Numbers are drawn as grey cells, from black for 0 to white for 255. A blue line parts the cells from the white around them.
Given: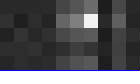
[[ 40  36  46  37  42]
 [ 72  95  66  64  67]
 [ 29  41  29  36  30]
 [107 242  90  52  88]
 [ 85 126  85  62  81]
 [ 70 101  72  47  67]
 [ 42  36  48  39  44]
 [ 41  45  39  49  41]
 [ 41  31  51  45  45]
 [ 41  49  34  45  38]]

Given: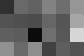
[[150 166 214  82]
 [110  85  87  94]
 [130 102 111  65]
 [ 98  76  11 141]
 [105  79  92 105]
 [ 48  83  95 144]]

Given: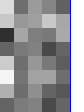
[[ 97 167 169 101  93 110  87 101]
 [132 200 121  73 121 162 100  74]
 [155 159 126 129 151 162 143 129]
 [110 152 166 122 110 116 109 123]
 [220 200  47 100 204 245 176 100]]

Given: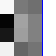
[[111 129 129 116]
 [121 162 158 101]
 [248   4  23 241]]

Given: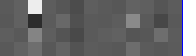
[[ 92  89  92  91]
 [ 85  71 110  88]
 [ 95  90  87  91]
 [ 98 138  85 109]
 [ 87  93  97  88]
 [ 90  89  94  90]
 [ 94  90  90  92]
 [ 76  80  73  83]
 [ 86 104  84  99]
 [ 93  91  94  88]
 [237  44 132 110]
 [ 97  97  89  98]
 [ 90  88  94  89]]

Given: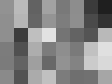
[[ 31  50 185 224 217 166]
 [ 59  74  84 193 203 113]
 [141 142  99 122 131 111]
 [121 125 116 142 146 124]
 [162 148 226 124 104 192]
 [ 98 101 191 173 159 171]
 [186 182  60  80  99  83]
 [146 143 143 124 123 138]]

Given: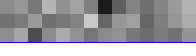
[[180 173 148]
 [154 150 114]
 [134 127 123]
 [112 101 108]
 [131 160 120]
 [ 95 151 145]
 [ 28 102 138]
 [128 201 117]
 [163 131 145]
 [144 118 170]
 [181 112 139]
 [120 154  76]
 [151 123 166]
 [139 114 142]]
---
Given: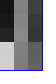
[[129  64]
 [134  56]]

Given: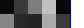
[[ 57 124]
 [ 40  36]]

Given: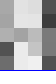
[[226 221]
 [229 228]]

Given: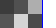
[[ 80 174]
 [212  74]]

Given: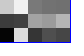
[[241 121]
 [ 64 163]]

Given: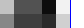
[[82 82]
 [62 62]]

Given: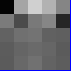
[[165 208]
 [ 75 121]]
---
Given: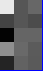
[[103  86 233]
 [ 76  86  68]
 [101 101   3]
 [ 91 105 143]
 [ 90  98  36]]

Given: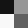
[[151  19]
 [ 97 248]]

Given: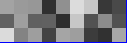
[[ 73  56 199 220 144  48 151 154 163]
 [ 81 140  82 199  45  97  96 159  97]
 [167  49  60 158 165  67 158 131 219]]

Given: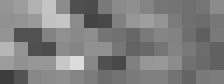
[[139 117 111 116 118 132 143 138 121  76  79 140 196 177 157 149]
 [119 108 111 123 148 158 150 128  72  68 140 197 193 154 147 145]
 [121  95 110 130 133 122 103 113 116 141 137 144 131  81  81 147]
 [ 97 108 121 131 117 104  99 118 144 145 132 139  76  80 148 182]
 [ 97 106 113 140 152 150 128  72  80 135 219 199 151 150 145 156]
 [124 121 100 114 128 128 122 114 109 123 132 142 139 135  83  61]]

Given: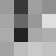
[[144 160  56 155]
 [222 152 104 165]
 [175 168  33 171]
 [194 201 189 163]]

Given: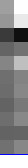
[[254 159]
 [233 150]
 [ 15  58]
 [114 100]
 [191 133]
 [131 111]
 [135 108]
 [120  99]
 [136 110]
 [100  99]
 [135 113]]

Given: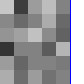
[[130 189 156  61 198]
 [105 172 130 106 136]
 [ 98 139 193 161 148]
 [181  92 130 130  52]
 [122 130 130 102 156]
 [130 114 156 109 173]]
